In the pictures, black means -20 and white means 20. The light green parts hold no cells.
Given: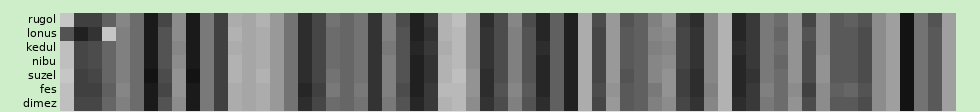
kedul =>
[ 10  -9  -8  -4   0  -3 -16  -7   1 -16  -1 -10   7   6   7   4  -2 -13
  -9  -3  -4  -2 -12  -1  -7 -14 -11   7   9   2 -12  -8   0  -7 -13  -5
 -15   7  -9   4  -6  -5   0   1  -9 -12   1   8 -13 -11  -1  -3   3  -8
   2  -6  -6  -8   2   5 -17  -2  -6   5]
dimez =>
[ 10  -9  -9  -4   0  -3 -16  -7   2 -16  -1 -10   7   6   7   4  -2 -13
  -9  -3  -4  -2 -12  -1  -7 -14 -11   8   9   2 -12  -8   0  -7 -13  -5
 -15   7  -9   4  -6  -5   0   2  -9 -12   1   8 -13 -11  -1  -3   3  -8
   2  -6  -6  -8   2   5 -17  -2  -6   5]
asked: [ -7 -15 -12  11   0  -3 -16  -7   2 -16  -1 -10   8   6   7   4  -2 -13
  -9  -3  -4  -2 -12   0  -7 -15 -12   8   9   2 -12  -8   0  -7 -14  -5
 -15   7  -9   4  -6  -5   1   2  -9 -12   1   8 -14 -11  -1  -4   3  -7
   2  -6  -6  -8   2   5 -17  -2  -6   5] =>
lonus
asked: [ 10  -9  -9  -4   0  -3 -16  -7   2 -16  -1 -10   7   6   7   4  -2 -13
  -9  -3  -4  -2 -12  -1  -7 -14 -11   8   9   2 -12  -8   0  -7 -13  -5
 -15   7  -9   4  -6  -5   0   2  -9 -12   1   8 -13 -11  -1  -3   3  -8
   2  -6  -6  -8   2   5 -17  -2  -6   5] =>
dimez
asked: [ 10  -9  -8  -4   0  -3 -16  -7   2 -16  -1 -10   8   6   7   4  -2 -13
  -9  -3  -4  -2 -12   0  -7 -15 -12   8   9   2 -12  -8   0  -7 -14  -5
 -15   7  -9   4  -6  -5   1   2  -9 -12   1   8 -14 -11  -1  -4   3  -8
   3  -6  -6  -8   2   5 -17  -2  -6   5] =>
nibu

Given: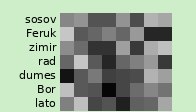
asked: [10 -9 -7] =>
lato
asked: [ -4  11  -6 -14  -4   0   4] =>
rad

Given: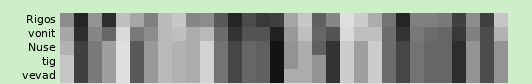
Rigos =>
[  2 -14   3 -13  10   6   0   9  11   1   2  -6 -14  -8 -11 -10   6  11
  -5   1  15  12   7  -2 -14   0   0  -1 -10   2 -10  11]
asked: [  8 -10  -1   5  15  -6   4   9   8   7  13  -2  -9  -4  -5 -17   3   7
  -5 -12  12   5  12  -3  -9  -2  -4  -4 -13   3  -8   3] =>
Nuse

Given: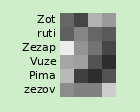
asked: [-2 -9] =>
Zezap
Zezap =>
[17  3 -2 -9]
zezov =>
[ 2  0  0 12]
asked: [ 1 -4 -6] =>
ruti
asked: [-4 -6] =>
ruti
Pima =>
[  9 -10 -13  -7]
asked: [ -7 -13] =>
Vuze

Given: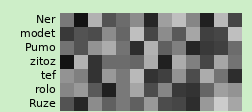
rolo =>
[  1   4  -6 -15  -1   6  -8   1 -11 -12  -4   5   3]
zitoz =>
[-17   8 -12  -3  -3  -4   7 -15   7   0  -9   6  -2]
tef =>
[  3   0 -12   4  -1   9 -12 -10   3  -8   7  -2 -13]
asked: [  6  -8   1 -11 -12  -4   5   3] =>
rolo
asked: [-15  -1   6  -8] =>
rolo

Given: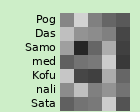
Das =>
[10  3  2  0 -9]
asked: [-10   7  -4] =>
Kofu
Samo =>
[  5 -14  -4   7 -10]
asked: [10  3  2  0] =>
Das
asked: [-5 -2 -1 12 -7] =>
Sata

